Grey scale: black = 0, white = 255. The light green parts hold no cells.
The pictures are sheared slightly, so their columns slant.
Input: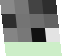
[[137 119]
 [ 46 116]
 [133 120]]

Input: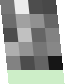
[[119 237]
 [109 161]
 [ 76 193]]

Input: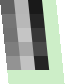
[[ 97 182]
 [118 184]
 [115 197]]

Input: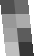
[[ 80 108]
 [152 171]
 [163  92]]

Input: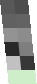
[[ 88  77]
 [ 97  99]
 [147 140]]

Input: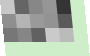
[[199 101]
 [143 180]
 [119 134]]

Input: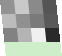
[[146 201]
 [188 144]
 [130 180]]

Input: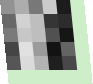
[[146 173]
 [104 210]
 [122 199]]
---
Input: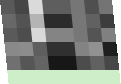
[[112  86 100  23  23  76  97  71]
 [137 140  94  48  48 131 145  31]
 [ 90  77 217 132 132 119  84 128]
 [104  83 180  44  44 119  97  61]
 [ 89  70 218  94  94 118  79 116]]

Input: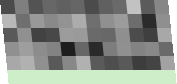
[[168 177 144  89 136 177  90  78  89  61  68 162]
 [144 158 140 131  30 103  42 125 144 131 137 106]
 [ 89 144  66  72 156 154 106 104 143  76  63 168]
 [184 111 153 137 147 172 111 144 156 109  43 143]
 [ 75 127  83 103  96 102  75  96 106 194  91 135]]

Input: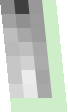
[[212 232 168]
 [198 236 164]
 [198 209 171]
 [185 191 168]
 [189 167 156]
 [162 144 155]
 [138  63 152]]

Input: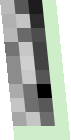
[[166 197 108]
 [197 111  88]
 [171 114   0]
 [140 200  85]
 [140 207  67]
 [115 199  66]
 [183 105  77]
 [176 196  45]
 [186  87  28]]

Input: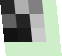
[[ 18  25 202]
 [ 97  36 189]
 [ 37 176 128]]

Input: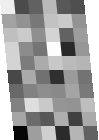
[[  6 158 208  43 181  98]
 [166 107  88 174  64 170]
 [130 222 201 149 147 190]
 [105 130 142 137 165 121]
 [ 72 170 113  47 155 115]
 [212 124 171 200 186 181]
 [211 140 117 253  41 150]
 [191 203 143 212  98 157]
 [163 146 120 194 203 147]
 [239  75  97 185  88  79]]
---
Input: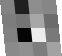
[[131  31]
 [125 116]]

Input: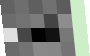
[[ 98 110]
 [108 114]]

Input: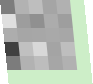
[[125 178]
 [223 157]]

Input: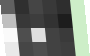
[[ 97  47]
 [191  56]]

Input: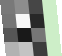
[[121 141]
 [117 247]]

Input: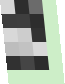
[[214  45]
 [ 61  62]]

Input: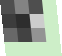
[[ 79 131]
 [ 61  45]]

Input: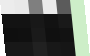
[[236 233]
 [ 19  19]]

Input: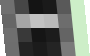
[[112  70]
 [102 165]]
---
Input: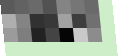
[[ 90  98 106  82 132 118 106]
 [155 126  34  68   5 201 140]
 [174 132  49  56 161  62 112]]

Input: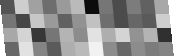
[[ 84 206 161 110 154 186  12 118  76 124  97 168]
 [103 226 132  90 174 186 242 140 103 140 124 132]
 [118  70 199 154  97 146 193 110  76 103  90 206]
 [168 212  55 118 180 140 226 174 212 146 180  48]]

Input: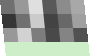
[[ 53 112 203  67 104 160]
 [112 152 223  89 140 168]
 [152 210 125  73 132  81]]

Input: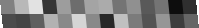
[[ 75  68  95 178 137 213 137  40 192 123  83 150  61 102]
 [129 184 226  53 157 109 164 171 116 144  89 116  13  47]]

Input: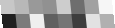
[[ 32 123 239  96 117  61 226 176]
 [199 184 153 145 205 110 161 246]]

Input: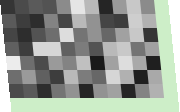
[[ 53  75  90  83 139 229 185  37 154 200 139]
 [ 69  45  83 110 221 116 146 103 161 200  53]
 [ 75  90  45 116 146  37 146 161  37 131 177]
 [ 90  61  45 131  69 185 146  69  61 206 177]
 [ 96  61 214 214  96 124  83 185 200 116 161]
 [110 154  96  61 185 124 103 214 177  31 169]
 [236 110  75 154 131 192  25 161 221 169  31]]

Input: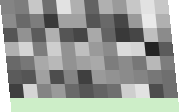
[[ 63 213 132 154 105  85  99 111 206 226  77 111]
 [ 85 146  91 176  85  70 169  99  57  70 191 139]
 [ 91  85 161  77 132  63 154 146 139 132 119 111]
 [105 119 169 184 146 161 169 125 139 119 184 125]
 [132 125 199 111 226 176  99 176 154 199 226 199]
 [139 105 125  57 161 161  85 105  70 154 233 176]
 [176 213 125 206 146 191 154 139 219 213  36  91]]

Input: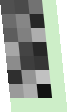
[[ 47 148 193]
 [ 80  74 114]
 [ 93 128 174]
 [108 134  39]
 [140  62  54]
 [154 174  18]
 [167  68  39]]
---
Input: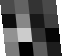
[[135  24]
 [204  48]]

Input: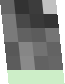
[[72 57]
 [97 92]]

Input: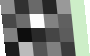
[[108 253]
 [ 13  41]]

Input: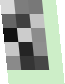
[[ 63 196]
 [204 140]]

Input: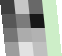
[[123  24]
 [172 178]]

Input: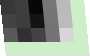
[[61 20]
 [48 67]]

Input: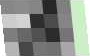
[[211  46]
 [103  81]]

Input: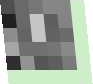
[[105 198]
 [100 197]]
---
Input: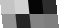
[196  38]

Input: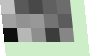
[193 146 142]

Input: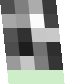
[ 79 156 199  46]

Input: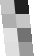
[195 198]

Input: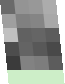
[106 128 101  73]

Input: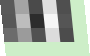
[ 90 189  81]

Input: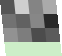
[85 97 76]
